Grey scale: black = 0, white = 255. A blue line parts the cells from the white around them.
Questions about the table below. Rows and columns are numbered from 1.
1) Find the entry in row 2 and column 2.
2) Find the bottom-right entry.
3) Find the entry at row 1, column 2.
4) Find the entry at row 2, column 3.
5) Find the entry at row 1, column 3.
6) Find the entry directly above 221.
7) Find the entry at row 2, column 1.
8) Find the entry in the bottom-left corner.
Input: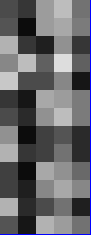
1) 12
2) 114
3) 54
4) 156
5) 156
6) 145
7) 84
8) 84

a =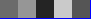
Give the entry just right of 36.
202
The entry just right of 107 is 150

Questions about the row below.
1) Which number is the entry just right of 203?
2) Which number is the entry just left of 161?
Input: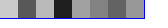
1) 88
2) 30

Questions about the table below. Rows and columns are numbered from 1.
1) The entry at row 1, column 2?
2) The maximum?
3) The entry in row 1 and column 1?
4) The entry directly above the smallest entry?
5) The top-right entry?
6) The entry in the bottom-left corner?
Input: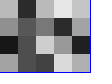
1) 43
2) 230
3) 186
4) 144
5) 197
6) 163
